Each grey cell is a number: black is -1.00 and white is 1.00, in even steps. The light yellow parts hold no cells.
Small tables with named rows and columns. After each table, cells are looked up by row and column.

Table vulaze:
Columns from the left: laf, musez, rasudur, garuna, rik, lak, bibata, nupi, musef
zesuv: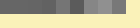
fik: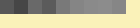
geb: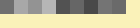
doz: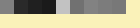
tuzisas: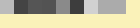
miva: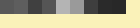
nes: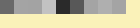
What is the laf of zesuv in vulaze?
-0.20
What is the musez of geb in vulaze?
0.32
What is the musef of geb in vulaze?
-0.17
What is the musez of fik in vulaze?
-0.45
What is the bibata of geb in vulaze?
-0.43
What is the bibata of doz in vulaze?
0.02
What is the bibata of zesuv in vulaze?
0.05
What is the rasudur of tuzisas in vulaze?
-0.33
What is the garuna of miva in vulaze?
-0.33
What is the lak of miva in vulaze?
0.21

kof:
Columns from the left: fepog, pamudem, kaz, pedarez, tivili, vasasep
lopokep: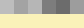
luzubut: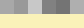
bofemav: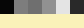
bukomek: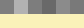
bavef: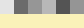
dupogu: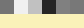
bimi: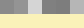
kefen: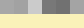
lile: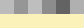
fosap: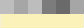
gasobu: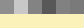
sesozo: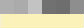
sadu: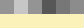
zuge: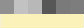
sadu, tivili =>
-0.07
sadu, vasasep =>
0.10
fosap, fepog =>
0.48
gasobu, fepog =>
0.11
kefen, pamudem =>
0.27
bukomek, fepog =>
-0.01
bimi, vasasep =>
0.43
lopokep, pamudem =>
0.28
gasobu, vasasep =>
-0.04
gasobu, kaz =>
0.03
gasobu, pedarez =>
-0.31
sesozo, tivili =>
-0.14

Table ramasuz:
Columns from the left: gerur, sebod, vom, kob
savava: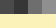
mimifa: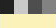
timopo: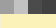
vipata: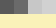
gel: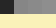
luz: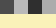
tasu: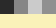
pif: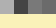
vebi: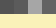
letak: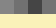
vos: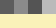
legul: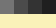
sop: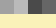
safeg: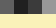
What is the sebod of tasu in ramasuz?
0.05
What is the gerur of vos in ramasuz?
-0.27
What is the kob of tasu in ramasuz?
0.13
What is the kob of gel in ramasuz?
0.11
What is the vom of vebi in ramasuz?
0.30
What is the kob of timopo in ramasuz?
-0.49
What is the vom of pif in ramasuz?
-0.05
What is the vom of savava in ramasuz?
-0.14
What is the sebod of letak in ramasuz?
-0.11
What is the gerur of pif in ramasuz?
0.38
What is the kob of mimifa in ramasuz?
0.02
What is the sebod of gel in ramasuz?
0.05
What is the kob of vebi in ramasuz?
-0.22
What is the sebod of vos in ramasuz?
0.09
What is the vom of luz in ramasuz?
-0.63
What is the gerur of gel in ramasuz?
-0.70
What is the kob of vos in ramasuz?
0.46
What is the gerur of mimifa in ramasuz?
-0.73
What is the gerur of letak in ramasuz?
0.04
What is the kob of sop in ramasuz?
-0.20
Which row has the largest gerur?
pif

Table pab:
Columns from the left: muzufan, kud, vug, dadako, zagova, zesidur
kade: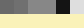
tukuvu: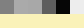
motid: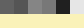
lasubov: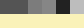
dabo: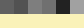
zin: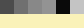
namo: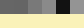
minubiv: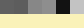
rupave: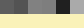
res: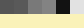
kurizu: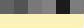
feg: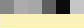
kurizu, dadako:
0.02
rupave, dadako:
-0.01
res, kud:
-0.30
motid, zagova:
-0.75
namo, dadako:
0.08
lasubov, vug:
-0.03
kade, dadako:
0.06
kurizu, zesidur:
-0.02
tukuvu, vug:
0.32
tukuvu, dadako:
-0.26
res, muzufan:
-0.33
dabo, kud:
-0.36
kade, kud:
-0.12
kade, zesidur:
0.74
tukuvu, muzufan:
0.00
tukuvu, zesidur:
0.86
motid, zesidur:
0.80
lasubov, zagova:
-0.73
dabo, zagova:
-0.73
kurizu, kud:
-0.35

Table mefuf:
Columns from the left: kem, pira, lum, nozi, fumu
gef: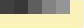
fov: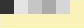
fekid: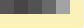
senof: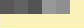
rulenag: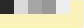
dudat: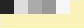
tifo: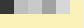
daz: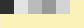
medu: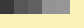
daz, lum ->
0.47
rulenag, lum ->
0.30
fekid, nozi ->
-0.18
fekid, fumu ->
0.28
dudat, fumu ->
0.94
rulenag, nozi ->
0.19
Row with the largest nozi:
fov

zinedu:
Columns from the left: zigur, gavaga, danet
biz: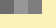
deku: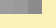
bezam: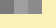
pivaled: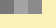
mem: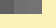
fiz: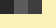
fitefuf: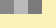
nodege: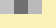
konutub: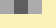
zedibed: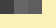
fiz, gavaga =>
-0.28
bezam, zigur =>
-0.04
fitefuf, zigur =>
0.07
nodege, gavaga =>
-0.11
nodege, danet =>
0.45
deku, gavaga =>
0.21
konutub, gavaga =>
-0.26
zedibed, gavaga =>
-0.20
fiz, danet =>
-0.51
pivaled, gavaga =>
0.28

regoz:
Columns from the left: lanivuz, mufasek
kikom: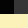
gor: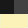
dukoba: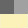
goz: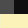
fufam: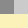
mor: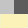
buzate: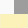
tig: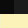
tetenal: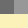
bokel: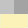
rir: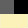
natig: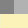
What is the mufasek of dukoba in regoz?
0.26
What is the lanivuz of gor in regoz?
-0.81
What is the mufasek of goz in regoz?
-0.88
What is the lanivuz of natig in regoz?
0.02
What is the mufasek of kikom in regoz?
-0.58
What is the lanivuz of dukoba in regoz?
-0.20
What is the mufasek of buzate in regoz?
0.23
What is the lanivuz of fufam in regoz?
0.08
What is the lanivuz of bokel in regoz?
0.53
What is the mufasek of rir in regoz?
-1.00
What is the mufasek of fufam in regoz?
0.59
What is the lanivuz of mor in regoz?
0.54
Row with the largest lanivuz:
buzate

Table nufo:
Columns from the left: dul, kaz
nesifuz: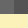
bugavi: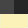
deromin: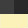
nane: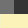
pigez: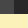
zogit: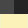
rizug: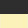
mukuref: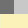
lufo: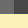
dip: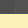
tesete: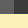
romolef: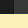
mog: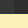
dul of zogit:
-0.44
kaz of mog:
-0.64
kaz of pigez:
-0.69
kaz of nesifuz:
-0.34
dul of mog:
-0.58
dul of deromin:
-0.51
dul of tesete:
-0.25
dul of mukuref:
-0.12
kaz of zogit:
-0.72
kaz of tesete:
-0.54
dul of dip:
-0.39
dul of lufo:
-0.16
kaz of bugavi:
-0.70

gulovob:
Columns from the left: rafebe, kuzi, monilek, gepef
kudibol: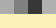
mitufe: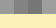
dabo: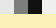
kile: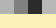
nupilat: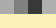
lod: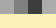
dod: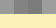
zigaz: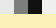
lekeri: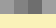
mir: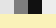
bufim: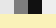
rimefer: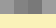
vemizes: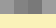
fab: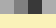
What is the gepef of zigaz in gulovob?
0.88
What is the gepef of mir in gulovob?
0.86
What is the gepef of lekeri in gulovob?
0.25
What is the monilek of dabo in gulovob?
-0.87
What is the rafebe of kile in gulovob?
0.41
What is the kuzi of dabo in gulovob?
-0.02
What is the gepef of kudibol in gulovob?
0.38
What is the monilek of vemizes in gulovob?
-0.05
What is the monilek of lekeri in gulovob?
-0.14
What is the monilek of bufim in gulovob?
-0.87
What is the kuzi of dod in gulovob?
0.03
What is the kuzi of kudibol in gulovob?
0.00
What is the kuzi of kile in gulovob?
0.00

